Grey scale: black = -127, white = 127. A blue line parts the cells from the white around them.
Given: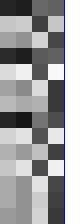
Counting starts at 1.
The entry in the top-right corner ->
-30
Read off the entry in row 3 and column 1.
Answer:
34
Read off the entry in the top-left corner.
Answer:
-90
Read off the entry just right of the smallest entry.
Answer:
-11
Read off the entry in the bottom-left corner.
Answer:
26
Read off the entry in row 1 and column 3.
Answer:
-23
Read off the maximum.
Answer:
120
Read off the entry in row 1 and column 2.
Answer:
-97
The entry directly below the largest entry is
-70
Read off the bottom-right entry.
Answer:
-70
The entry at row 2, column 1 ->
70
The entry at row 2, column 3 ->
-63
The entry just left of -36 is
-97
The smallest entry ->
-105

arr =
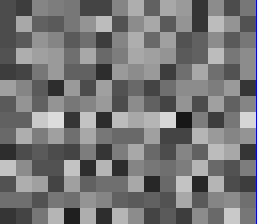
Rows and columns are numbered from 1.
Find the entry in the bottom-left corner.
-74
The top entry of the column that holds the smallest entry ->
26
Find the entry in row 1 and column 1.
-51
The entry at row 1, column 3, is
5
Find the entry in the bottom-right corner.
-8
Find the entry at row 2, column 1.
-51
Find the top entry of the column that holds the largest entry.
-2
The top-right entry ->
-8
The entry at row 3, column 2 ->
-37
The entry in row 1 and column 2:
-66
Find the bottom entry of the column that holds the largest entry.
53
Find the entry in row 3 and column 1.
-51
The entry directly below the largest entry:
32
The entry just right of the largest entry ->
-74
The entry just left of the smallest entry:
86
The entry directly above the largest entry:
20
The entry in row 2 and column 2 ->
40

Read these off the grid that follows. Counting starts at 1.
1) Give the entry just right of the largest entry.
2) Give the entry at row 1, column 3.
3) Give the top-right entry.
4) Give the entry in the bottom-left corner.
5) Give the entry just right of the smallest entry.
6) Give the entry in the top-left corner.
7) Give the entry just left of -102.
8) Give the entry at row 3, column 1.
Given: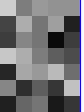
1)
-2
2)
25
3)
18
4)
-95
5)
-66
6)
77
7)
-10
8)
-66

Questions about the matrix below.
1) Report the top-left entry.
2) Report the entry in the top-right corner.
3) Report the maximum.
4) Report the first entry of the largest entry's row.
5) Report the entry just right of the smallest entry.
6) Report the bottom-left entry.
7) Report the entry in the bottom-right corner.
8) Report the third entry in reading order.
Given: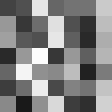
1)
-60
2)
74
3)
124
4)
-86
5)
16
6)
9
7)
81
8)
102

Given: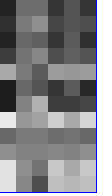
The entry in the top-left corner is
-92
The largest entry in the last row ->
98
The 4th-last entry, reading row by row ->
-50
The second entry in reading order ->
-18
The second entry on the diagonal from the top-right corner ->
-43
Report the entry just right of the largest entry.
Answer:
22
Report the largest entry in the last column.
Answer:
84
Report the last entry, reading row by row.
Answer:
63
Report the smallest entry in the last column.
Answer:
-86
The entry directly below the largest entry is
-24
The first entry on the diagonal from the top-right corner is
-73
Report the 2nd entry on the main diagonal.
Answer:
-6
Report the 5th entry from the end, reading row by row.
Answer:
7
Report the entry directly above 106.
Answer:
-98
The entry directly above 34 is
49
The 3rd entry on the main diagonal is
-31

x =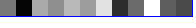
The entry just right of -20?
126
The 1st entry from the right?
-53
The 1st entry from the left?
-7

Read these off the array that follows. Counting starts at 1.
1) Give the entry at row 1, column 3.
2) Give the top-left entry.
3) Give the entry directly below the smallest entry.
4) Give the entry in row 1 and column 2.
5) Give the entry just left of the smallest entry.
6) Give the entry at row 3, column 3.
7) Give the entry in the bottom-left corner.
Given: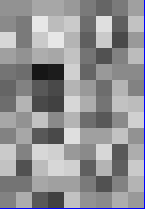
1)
39
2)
18
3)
-39
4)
18
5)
-18
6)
74
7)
2
